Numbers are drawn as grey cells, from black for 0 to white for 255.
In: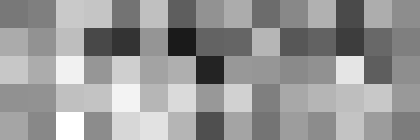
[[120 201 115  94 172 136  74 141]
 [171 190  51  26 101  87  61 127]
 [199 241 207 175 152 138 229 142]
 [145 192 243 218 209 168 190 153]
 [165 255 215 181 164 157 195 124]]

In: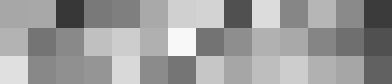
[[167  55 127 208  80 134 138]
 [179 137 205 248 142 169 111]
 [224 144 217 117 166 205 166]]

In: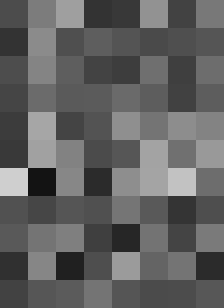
[[ 76 159  56  66]
 [ 51  79  84  79]
 [ 77  94  61  63]
 [ 69  90 106  65]
 [ 60  68 143 141]
 [ 57 130  86 112]
 [207 135 142 194]
 [ 81  85 117  52]
 [ 89 127  38  68]
 [ 48  32 155 116]
 [ 66  91  85  76]]

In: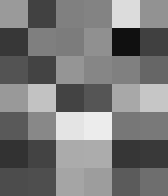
[[154 128 220]
 [ 55 124  16]
 [ 83 149 128]
 [153  67 168]
 [ 89 228 119]
 [ 50 171  54]
 [ 76 165  91]]

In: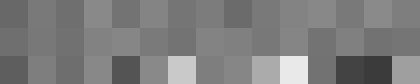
[[104 111 115 117 107 131 121 126]
 [111 113 134 115 128 133 128 117]
 [ 94 110  84 201 134 233  67 159]]

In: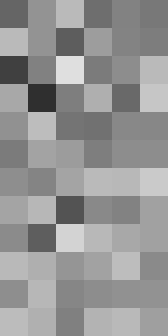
[[101 186 130]
 [186  93 131]
 [ 64 223 141]
 [168 126 105]
 [145 116 136]
 [123 156 141]
 [142 164 184]
 [164  83 130]
 [139 211 168]
 [185 149 189]
 [142 134 145]
 [188 128 185]]

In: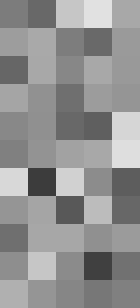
[[124 198 168]
 [157 125 154]
 [102 135 153]
 [165 111 149]
 [136 104 214]
 [128 162 222]
 [216 209  93]
 [149  88 103]
 [111 167 155]
 [142 139 113]
 [176 134 128]]

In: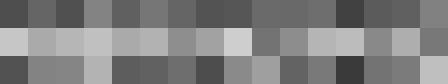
[[ 78  80  96 101  86 105  65  96]
 [198 182 170 142 206 141 188 174]
 [ 82 133  93 110 138  99  58 123]]
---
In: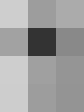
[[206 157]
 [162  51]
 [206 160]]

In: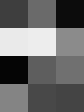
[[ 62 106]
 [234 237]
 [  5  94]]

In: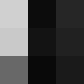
[[208  12]
 [201  19]
 [104   9]]

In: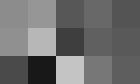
[[140 150]
 [144 183]
 [ 74  24]]

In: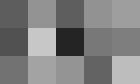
[[ 93 147]
 [ 81 199]
 [114 163]]

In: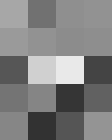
[[167 113]
 [154 146]
 [ 86 208]]

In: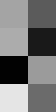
[[164  91]
 [172  25]
 [  2 155]]

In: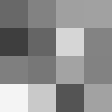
[[104 130]
 [ 62 101]
 [127 119]]

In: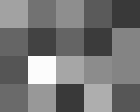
[[162 114]
 [101  66]
 [ 85 252]]
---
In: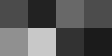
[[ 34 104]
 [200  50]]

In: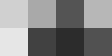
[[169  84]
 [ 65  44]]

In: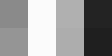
[[251 176]
 [251 173]]

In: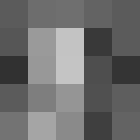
[[109 111]
 [154 195]]

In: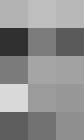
[[191 184]
 [124  90]]

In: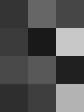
[[102  70]
 [ 25 199]]

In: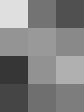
[[115  80]
 [153 137]]

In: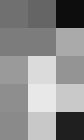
[[101  13]
 [124 170]]
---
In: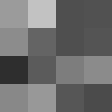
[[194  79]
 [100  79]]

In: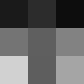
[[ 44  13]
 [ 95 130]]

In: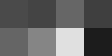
[[ 68 102]
 [133 224]]

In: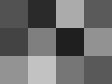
[[ 42 171]
 [127  31]]

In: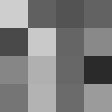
[[ 96  83]
 [201 101]]

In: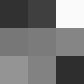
[[ 63 250]
 [123 133]]

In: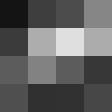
[[ 62  76]
 [173 223]]
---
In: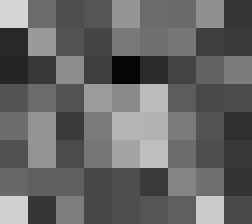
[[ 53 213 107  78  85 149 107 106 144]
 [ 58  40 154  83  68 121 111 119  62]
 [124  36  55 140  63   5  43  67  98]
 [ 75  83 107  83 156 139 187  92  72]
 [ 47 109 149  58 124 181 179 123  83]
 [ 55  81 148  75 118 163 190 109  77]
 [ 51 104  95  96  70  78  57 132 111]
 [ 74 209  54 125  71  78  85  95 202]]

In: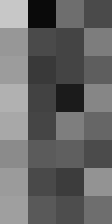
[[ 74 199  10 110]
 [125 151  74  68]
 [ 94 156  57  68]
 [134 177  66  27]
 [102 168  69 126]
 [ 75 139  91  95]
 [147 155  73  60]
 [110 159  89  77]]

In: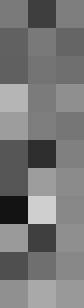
[[126 122  62]
 [101  97 121]
 [110  96 115]
 [143 181 123]
 [118 157 125]
 [128  86  45]
 [139  85 157]
 [135  19 207]
 [143 154  63]
 [135  79 111]
 [153 144 169]]

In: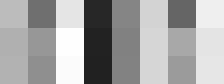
[[239 188 111 229  39 133 211 101]
 [228 176 151 254  34 129 214 168]
 [230 178 143 251  33 130 214 155]]

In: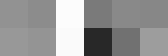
[[135 146 140 252 122 137]
 [157 152 148 250  40 113]]

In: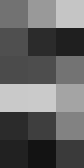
[[197 114 153]
 [ 31  79  43]
 [115  75  77]
 [164 201 202]
 [130  43  62]
 [ 58  33  19]]

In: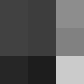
[[141  65  61]
 [129  65  61]
 [203  38  29]]

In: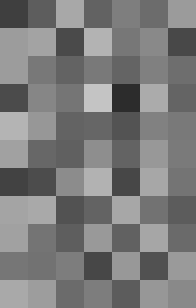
[[155  63  93 168  98 126 108]
 [ 72 156 163  74 179 119 137]
 [110 156 120  99 121 100 128]
 [100  75 134 117 196  44 171]
 [121 180 151  99 102  83 129]
 [122 161 103  96 142  99 152]
 [116  66  76 140 178  71 167]
 [ 92 164 169  82  99 167 114]
 [106 161 116  94 153  97 166]
 [154 118 114 125  71 152  81]
 [137 169 157 107 125  92 151]]
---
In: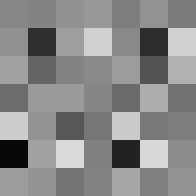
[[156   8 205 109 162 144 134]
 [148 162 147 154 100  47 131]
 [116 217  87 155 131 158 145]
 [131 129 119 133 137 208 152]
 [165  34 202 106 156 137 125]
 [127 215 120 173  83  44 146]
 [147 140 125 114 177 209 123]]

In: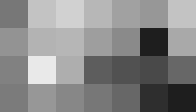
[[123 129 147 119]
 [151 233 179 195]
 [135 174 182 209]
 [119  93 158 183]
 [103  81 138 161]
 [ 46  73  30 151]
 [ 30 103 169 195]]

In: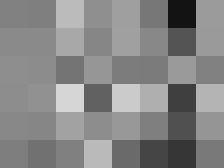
[[126 136 141 142 138 129]
 [113 134 145 140 138 127]
 [128 162 214 116 168 187]
 [186 141  97 150 134 143]
 [106 152 203 124 160 159]
 [ 69 127 175 123 136 119]
 [ 54  80  63 154  84  19]
 [121 149 180 129 154 155]]

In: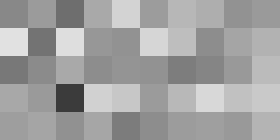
[[158 168 120 225 136]
 [165 154 139 115 155]
 [145  59 169 222 110]
 [166 209 141 151 169]
 [124 199 148 146 211]
 [141 155 146 214 156]
 [156 184 125 190 183]
 [159 216 133 141 174]
 [153 193 153 165 146]
 [180 201 187 178 154]]

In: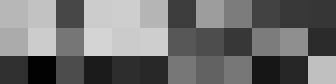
[[ 48 171 183]
 [  2 204 194]
 [ 76 118  71]
 [ 27 212 204]
 [ 45 203 206]
 [ 40 206 181]
 [119  87  61]
 [ 98  77 157]
 [119  55 124]
 [ 22 124  66]
 [ 38 143  56]
 [192  43  54]]

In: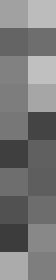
[[171  60  81 110  63 119 125 129 100 161]
 [126 136 109  94  96  68 166 192 110 188]]
